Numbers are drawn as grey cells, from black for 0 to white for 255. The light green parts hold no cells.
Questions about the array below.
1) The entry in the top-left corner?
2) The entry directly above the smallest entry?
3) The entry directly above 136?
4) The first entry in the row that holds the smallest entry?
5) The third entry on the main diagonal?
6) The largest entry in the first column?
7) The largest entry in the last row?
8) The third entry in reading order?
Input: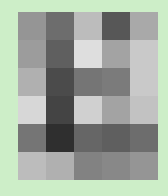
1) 149
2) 68
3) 95
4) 117
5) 117
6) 215
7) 188
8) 188

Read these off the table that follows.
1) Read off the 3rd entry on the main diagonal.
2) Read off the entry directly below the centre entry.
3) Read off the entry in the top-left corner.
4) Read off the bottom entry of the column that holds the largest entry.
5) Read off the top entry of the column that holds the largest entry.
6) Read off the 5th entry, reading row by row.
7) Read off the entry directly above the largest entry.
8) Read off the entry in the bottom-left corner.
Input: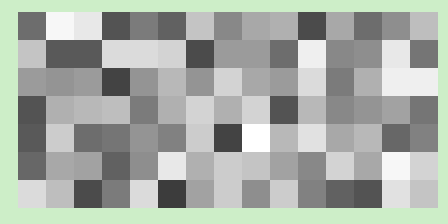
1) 155
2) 67
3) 109
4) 142
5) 168
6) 123
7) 211
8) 219

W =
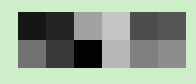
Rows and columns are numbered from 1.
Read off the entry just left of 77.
196
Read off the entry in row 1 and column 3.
162
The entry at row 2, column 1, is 113
